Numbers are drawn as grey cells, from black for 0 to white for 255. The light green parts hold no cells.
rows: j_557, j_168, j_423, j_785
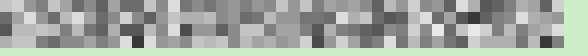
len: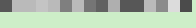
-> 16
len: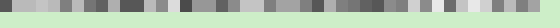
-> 45
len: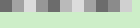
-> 11

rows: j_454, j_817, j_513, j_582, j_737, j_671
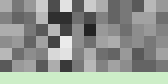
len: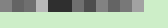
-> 12
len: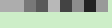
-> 9
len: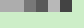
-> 6
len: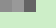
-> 3
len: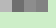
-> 4

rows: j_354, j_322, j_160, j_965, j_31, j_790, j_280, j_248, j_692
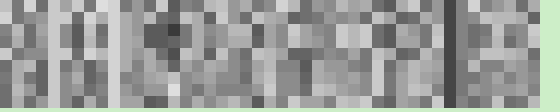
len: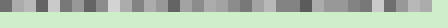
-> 36
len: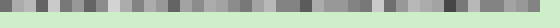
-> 45
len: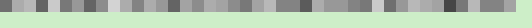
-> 43
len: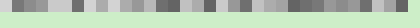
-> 34

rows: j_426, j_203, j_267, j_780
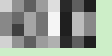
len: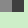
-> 2
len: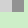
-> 2
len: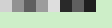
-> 8
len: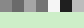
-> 7
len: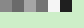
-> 6
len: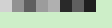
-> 8
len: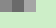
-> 3

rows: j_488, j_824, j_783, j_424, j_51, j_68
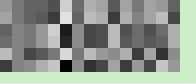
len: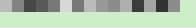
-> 15
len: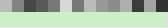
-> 14
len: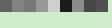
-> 9
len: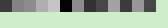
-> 13
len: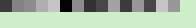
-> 15

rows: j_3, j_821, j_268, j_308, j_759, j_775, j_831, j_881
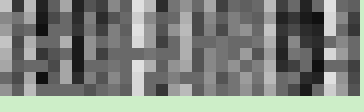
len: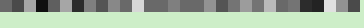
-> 30
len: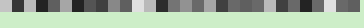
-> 30
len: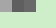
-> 3
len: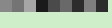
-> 9
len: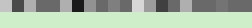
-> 21
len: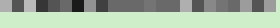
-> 23

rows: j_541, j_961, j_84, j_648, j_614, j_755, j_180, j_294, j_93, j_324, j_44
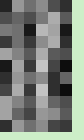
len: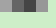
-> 4
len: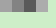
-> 4

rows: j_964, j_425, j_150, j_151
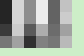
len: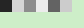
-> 6
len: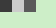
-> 3
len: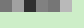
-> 6
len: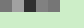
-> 5
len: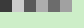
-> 6
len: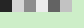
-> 6
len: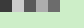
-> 5

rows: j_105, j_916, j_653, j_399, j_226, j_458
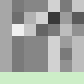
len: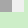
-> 2
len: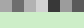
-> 7
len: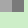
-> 2
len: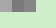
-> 3

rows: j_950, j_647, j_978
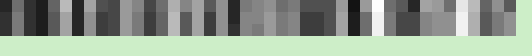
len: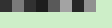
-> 8
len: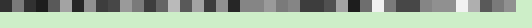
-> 43
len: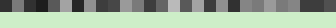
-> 28
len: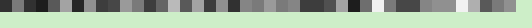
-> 43
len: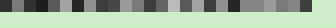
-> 26

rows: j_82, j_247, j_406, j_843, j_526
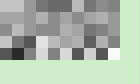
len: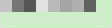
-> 8
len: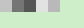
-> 5
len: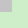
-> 1
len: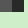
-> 2
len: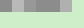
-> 6
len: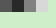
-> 4

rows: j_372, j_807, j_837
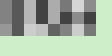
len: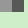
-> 2
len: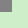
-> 1
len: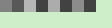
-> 8
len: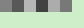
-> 6
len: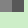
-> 2
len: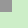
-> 1
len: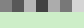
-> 7

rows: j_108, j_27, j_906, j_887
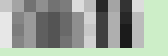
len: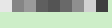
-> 9
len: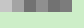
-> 6
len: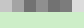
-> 7

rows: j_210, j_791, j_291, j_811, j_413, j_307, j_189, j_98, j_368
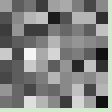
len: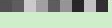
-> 9
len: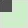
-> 1
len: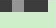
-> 4
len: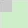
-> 1
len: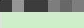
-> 7
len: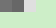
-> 3

